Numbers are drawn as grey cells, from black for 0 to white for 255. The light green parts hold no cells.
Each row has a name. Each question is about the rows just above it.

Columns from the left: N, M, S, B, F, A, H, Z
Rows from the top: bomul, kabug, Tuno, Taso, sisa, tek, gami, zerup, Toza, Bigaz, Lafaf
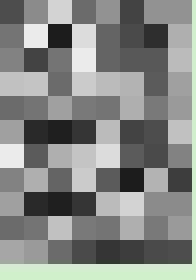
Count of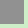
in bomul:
3
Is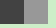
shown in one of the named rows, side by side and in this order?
no

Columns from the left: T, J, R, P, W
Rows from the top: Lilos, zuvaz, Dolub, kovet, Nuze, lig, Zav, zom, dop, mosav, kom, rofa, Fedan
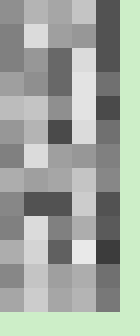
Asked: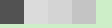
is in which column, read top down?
J
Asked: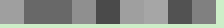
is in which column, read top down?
R
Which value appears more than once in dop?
[82]
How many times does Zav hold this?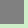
2
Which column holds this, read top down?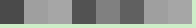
R

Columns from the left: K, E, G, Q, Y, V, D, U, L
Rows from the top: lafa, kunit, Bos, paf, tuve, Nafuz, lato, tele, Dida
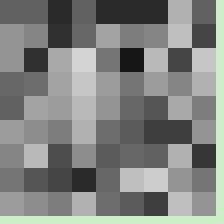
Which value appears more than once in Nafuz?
[62]
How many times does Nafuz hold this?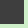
2
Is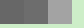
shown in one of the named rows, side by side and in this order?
yes
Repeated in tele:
[117]
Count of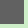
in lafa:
4

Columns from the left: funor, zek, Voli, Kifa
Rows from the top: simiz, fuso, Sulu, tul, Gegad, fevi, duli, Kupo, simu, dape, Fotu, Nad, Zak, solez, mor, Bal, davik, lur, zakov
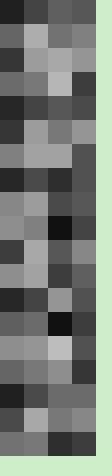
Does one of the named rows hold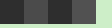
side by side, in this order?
no
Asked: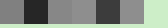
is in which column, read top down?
funor

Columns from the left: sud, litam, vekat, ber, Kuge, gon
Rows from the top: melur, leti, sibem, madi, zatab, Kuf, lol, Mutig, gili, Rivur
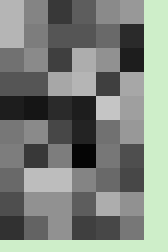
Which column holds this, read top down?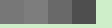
sud
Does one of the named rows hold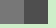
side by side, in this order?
yes
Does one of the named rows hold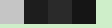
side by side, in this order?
no
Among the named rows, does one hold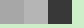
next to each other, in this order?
no
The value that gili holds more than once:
[145]
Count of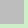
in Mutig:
2

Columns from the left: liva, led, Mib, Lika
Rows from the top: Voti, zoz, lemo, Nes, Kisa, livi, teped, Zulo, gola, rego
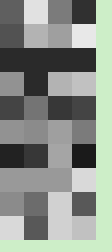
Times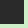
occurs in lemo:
4
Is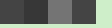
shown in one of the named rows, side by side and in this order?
no
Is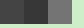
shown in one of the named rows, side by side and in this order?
no
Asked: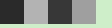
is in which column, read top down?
Mib
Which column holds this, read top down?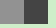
liva
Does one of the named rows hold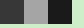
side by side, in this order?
yes
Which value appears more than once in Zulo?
[153]

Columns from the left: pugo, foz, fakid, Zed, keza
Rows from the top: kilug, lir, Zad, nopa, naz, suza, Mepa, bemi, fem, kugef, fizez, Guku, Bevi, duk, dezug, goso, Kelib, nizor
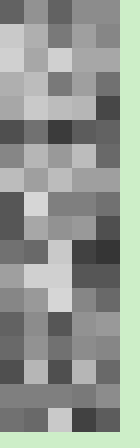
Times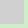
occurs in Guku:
2
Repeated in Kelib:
[127]
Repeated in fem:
[127]

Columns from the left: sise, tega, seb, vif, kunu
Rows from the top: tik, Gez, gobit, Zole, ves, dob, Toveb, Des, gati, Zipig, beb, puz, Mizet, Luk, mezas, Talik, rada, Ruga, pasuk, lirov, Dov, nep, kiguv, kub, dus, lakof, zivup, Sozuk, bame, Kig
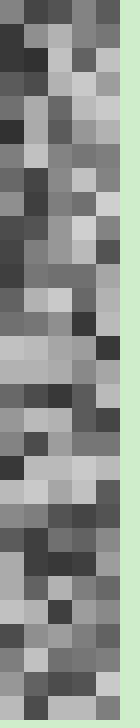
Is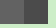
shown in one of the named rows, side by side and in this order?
yes
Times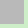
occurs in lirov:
3
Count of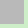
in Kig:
3
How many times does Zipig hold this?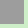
0
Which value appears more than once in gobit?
[193]
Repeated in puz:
[112]

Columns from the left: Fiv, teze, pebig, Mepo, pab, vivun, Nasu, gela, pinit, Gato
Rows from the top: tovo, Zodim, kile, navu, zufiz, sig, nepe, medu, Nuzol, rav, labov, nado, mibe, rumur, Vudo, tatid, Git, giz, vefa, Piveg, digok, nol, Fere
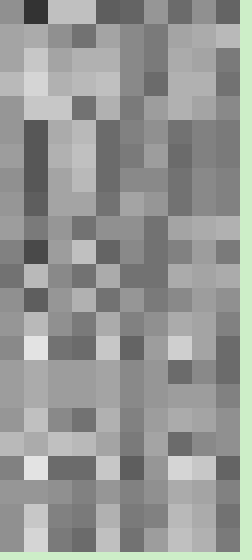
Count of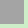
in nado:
1
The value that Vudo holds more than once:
[107]
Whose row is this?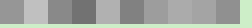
giz
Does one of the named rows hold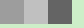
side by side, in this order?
yes
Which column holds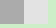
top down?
teze
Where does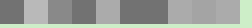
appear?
nado
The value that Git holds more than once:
[157]

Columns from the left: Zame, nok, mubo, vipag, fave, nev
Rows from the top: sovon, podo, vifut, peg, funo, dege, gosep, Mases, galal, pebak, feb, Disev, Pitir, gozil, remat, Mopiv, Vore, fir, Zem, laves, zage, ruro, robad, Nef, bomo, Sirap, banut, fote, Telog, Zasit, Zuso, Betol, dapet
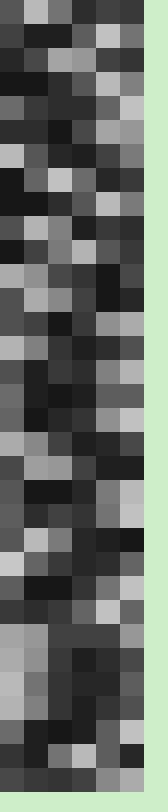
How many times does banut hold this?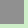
0
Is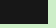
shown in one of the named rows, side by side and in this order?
yes
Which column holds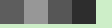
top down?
vipag
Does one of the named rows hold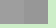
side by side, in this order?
yes

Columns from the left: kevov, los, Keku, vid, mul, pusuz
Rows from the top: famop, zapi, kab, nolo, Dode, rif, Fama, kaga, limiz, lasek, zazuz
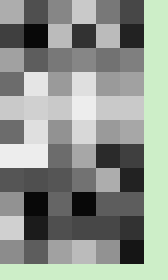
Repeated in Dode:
[201]
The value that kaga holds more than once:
[85]

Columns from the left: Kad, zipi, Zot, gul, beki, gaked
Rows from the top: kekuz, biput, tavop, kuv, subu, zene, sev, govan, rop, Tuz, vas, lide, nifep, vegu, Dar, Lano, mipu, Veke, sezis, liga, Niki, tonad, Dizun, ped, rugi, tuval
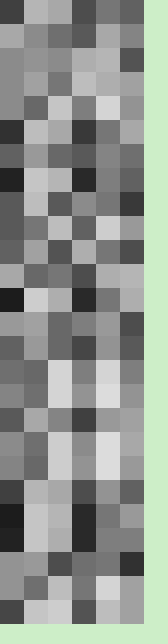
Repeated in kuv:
[161]
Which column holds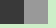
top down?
gaked
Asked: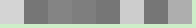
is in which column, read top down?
beki
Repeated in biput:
[168]

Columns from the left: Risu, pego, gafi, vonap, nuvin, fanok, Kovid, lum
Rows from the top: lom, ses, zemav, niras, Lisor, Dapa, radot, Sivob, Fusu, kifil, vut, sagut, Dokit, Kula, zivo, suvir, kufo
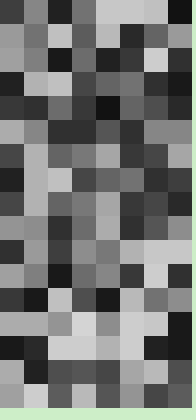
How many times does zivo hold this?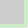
3
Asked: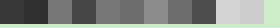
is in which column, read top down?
vonap
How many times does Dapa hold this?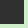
3
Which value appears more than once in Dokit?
[25]
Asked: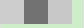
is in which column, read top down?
Kovid

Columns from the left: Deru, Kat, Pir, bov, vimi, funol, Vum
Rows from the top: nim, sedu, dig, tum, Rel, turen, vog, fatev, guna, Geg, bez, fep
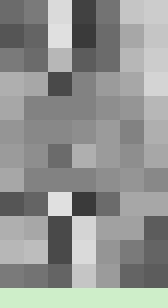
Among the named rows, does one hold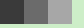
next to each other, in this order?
yes
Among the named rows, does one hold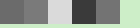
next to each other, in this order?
no

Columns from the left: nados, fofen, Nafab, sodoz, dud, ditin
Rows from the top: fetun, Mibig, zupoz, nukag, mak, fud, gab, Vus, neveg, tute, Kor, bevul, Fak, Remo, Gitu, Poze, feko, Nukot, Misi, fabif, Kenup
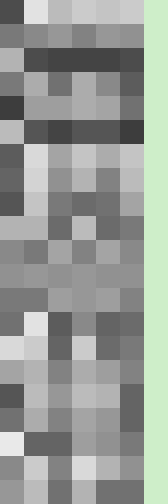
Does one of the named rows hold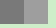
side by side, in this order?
yes
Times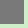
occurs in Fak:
2
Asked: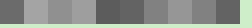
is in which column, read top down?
Nafab

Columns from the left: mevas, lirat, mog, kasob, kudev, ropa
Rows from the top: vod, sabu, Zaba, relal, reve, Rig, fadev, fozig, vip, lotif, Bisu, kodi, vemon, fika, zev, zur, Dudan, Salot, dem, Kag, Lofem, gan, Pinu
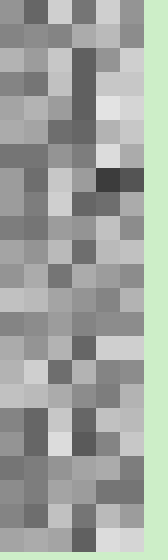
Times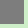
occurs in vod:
0
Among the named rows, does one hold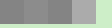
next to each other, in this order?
yes
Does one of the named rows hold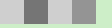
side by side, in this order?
yes
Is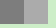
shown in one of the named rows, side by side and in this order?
no
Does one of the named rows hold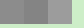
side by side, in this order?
no

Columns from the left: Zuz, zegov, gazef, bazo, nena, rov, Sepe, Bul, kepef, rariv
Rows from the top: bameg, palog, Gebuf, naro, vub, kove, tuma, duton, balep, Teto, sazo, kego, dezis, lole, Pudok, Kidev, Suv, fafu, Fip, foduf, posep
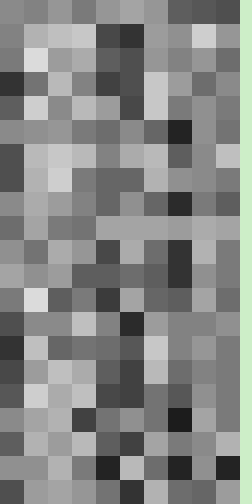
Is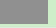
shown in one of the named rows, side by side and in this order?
yes
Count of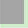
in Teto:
5
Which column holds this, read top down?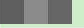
gazef
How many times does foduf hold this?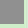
3

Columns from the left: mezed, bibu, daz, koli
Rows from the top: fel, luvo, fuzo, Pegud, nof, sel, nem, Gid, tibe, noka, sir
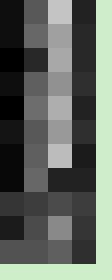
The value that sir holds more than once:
[82]
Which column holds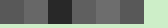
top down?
bibu
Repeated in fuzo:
[40]
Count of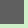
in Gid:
0
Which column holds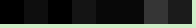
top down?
mezed
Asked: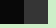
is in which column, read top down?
mezed

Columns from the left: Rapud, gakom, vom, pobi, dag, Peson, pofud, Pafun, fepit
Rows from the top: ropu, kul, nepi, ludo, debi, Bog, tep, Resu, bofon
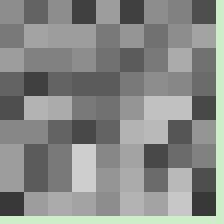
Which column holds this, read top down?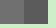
dag
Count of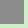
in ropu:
3
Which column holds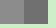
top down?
pofud
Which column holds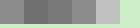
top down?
pofud

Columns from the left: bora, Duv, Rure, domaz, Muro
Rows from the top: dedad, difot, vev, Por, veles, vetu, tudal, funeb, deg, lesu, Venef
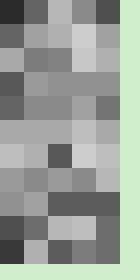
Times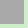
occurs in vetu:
4
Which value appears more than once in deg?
[93]
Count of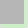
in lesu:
1
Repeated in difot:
[161]
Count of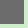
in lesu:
2
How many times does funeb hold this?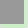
2
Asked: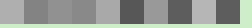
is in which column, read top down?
Rure

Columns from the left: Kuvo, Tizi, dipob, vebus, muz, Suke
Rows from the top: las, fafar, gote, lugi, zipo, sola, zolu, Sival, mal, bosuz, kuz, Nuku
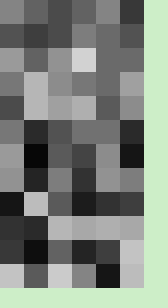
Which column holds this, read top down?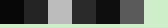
Tizi
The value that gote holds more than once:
[106]
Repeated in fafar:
[82]
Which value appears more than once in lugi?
[119]
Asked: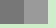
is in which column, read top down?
Kuvo
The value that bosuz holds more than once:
[168]

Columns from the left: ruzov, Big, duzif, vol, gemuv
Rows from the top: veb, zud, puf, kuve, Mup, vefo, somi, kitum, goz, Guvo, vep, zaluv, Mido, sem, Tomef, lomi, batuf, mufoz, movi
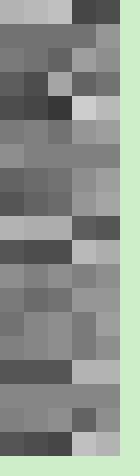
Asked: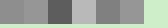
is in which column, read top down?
vol
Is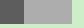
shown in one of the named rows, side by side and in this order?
no
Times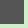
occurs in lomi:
3
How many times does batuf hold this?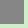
5
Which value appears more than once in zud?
[114]

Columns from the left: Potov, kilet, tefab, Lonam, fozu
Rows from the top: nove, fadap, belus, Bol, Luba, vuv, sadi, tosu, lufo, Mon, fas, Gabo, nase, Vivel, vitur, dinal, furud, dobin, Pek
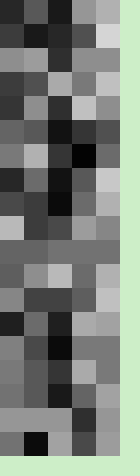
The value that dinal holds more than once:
[121]
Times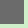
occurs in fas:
0
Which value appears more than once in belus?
[142]
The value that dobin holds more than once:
[150]
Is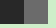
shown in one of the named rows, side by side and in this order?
yes

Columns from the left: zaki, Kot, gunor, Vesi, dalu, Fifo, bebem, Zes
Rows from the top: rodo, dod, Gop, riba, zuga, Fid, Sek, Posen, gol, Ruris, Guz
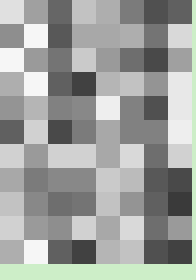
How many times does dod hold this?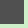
0
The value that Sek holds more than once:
[209]

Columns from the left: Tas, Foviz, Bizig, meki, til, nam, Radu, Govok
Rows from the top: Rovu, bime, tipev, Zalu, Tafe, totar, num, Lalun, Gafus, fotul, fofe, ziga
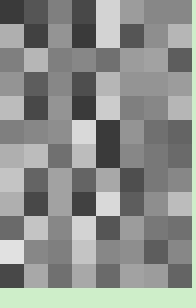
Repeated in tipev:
[127]
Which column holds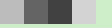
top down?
meki
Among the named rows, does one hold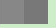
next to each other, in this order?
yes
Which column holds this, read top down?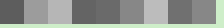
Govok

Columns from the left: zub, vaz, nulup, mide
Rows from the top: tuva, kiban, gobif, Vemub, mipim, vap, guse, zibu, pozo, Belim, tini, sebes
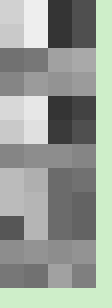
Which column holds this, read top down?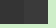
nulup
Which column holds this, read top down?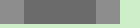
nulup

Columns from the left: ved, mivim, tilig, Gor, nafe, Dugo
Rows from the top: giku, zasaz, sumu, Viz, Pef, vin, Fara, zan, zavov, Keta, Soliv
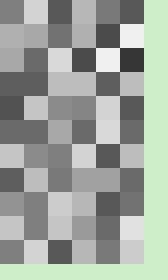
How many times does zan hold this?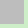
1
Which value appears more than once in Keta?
[197]
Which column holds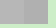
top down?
Gor
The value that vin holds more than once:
[106]
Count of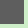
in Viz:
3
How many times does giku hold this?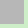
1
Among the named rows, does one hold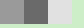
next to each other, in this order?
yes

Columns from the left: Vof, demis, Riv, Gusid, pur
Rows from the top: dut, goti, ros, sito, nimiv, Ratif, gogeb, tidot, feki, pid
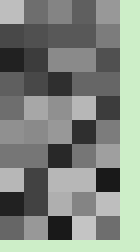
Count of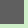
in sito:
1
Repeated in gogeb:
[118]
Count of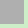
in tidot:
0

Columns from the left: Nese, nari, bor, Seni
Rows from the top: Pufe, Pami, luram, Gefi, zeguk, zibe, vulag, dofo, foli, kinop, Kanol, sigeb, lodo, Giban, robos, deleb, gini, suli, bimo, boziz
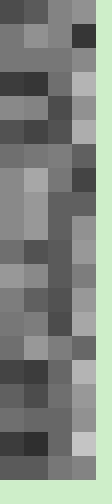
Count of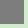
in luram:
0
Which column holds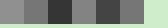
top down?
nari
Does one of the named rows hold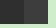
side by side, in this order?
no
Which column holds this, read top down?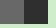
nari

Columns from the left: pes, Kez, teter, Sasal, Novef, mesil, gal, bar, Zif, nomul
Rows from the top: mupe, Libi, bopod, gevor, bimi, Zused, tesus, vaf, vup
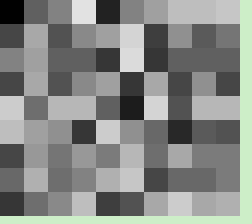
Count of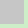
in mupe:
1
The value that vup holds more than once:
[168]
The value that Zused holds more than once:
[144]
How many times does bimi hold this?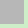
4
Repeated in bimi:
[183]
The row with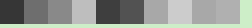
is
vup
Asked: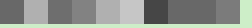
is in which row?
vaf

